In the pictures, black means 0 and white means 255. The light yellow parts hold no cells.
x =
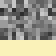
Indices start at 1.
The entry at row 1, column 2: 140
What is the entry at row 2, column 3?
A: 112
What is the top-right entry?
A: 98
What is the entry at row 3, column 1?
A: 44
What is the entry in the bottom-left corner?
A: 71
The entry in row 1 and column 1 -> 184
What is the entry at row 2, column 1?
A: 184
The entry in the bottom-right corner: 170
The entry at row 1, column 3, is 140
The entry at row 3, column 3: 170

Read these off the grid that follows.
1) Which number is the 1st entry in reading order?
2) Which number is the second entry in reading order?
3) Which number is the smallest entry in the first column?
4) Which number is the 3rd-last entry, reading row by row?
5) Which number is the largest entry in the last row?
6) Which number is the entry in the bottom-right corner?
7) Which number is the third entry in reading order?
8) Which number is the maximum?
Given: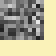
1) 164
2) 119
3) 33
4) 105
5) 164
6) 74
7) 134
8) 233

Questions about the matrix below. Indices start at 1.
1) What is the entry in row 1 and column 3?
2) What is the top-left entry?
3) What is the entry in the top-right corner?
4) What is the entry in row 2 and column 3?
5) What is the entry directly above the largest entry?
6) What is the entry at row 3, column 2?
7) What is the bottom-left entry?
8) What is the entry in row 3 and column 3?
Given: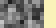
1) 31
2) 138
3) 99
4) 124
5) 111
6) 85
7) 167
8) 181

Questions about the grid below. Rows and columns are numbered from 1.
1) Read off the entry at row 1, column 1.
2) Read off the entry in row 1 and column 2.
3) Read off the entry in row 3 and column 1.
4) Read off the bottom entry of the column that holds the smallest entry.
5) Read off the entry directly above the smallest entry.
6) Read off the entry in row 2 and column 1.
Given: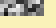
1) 122
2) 161
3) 215
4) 21
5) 65
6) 200
